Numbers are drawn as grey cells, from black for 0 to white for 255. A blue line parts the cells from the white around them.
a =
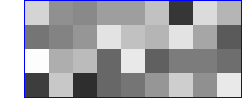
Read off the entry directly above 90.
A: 181
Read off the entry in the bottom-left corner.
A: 61
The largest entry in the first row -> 219
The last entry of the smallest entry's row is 233
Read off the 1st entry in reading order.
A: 212
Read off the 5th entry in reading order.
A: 158
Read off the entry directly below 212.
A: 117
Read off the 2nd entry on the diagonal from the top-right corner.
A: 166
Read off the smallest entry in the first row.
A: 54
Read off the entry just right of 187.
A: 103
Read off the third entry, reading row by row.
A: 137

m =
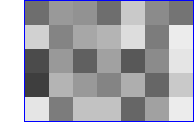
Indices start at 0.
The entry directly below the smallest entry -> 229
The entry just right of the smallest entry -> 180
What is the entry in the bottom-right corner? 236
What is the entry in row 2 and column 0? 75
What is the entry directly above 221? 201
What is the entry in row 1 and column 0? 209
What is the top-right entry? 116

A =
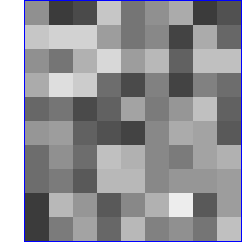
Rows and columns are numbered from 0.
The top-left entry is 144
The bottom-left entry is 59
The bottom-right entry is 192
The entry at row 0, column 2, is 74
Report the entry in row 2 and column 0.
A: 144
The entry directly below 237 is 144
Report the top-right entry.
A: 81
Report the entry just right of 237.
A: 89
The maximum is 237
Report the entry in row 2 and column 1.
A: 117
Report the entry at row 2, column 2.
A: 177
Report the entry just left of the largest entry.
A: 177
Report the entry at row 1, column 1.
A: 210
